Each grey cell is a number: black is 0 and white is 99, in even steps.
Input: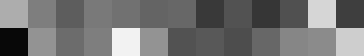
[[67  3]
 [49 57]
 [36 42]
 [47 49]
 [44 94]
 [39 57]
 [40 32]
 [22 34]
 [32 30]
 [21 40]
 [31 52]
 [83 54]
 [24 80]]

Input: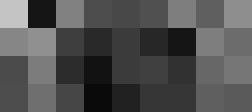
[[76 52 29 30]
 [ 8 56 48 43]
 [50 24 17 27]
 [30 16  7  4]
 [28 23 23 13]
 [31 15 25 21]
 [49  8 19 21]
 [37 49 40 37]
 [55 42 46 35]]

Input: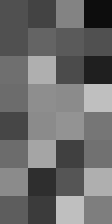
[[31 31 43 42 27 42 54 36]
 [26 39 68 55 54 64 18 23]
 [51 35 29 54 57 25 33 74]
 [ 5 31 12 74 46 44 68 49]]

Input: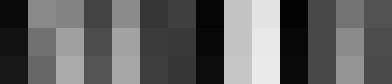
[[ 4  7  9]
 [53 44 40]
 [51 62 66]
 [26 30 33]
 [54 63 65]
 [21 23 24]
 [25 22 21]
 [ 2  3  5]
 [76 76 77]
 [88 90 91]
 [ 1  3  4]
 [28 28 28]
 [45 54 58]
 [32 30 29]]

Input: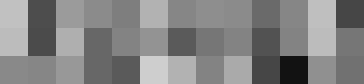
[[75 73 53]
 [30 29 52]
 [60 68 59]
 [54 40 40]
 [49 51 35]
 [69 57 80]
 [52 35 69]
 [55 46 51]
 [54 51 66]
 [41 32 27]
 [52 51  7]
 [74 73 56]
 [27 46 44]]

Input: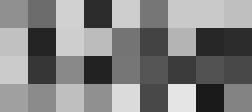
[[56 75 79 62]
 [42 14 21 54]
 [81 80 53 74]
 [17 73 13 56]
 [80 45 46 85]
 [46 26 33 28]
 [78 70 23 89]
 [78 15 32 10]
 [74 17 28 51]]

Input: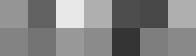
[[58 51]
 [38 45]
 [90 59]
 [68 54]
 [30 20]
 [28 49]
 [68 53]]

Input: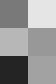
[[47 71 14]
 [89 59 63]]

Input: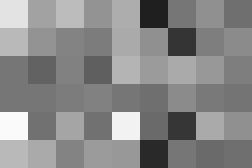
[[88 72 46 46 97 72]
 [63 57 38 46 44 66]
 [73 51 50 48 64 51]
 [57 48 37 50 44 60]
 [67 66 70 46 94 59]
 [12 56 60 43 41 16]
 [46 20 66 54 21 46]
 [56 49 59 47 66 41]
 [43 54 49 45 56 43]]
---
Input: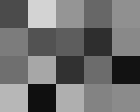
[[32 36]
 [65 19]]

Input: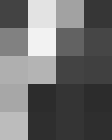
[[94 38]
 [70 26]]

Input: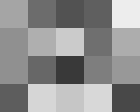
[[68 79]
 [40 22]]

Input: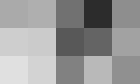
[[79 34]
 [82 50]]

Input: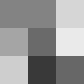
[[41 91]
 [22 40]]

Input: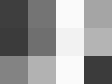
[[43 94]
 [69 97]]

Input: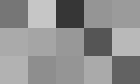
[[64 59]
 [55 58]]

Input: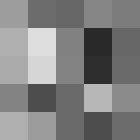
[[86 50]
 [83 51]]
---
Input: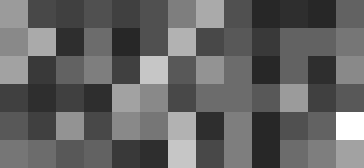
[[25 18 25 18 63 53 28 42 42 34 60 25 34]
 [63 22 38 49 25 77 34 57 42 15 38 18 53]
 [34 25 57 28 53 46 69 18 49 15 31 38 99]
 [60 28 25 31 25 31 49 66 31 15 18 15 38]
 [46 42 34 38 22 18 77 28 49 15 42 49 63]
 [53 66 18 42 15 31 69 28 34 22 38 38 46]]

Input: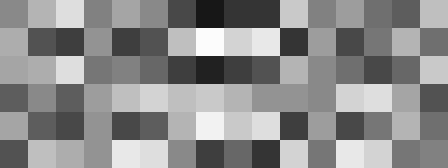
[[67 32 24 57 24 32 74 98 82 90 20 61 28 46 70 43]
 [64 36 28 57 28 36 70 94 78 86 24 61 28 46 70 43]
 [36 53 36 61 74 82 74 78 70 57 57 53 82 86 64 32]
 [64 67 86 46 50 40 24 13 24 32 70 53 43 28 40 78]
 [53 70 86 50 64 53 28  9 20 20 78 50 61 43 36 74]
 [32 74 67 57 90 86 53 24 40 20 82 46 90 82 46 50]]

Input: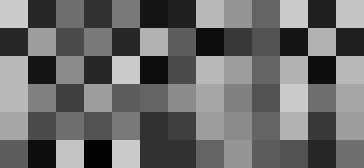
[[36  5 76  1 79 19 19 39 58 36 32 15 43]
 [72  8 54 15 79  5 29 72 61 39 69  5 72]
 [79 15 43 19 47  8 12 72 58 39 79 12 76]
 [65 29 43 32 47 19 25 61 54 39 69 22 61]
 [72 50 25 61 36 39 54 65 50 32 79 43 65]
 [15 61 29 47 15 69 36  5 22 32  8 69 12]]

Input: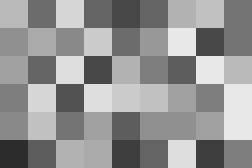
[[17 36 69 66 24 39 86 24 49]
 [62 39 86 28 69 49 36 90 72]
 [72 42 83 39 28 39 69 75 45]
 [56 66 53 79 42 59 90 28 45]
 [53 75 45 62 36 56 56 62 90]
 [49 83 32 86 79 75 62 49 90]]

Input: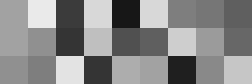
[[56 49 88 20 67 63 12 53 77]
 [63 56 20 74 31 37 80 60 40]
 [63 91 23 84  9 84 49 46 37]]

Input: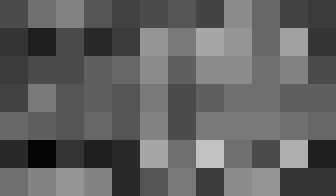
[[16  2 20 12 16 65 43 75 43 29 68 12]
 [20 12 29 16 23 58 47 65 58 40 62 20]
 [23 29 29 37 40 54 37 54 54 43 51 29]
 [40 37 33 40 33 51 29 47 47 47 43 40]
 [29 43 51 33 26 29 33 26 54 40 26 23]
 [26 47 33 37 33 47 29 37 43 43 37 37]
 [43 51 58 51 16 33 47 23 54 58 20 20]]
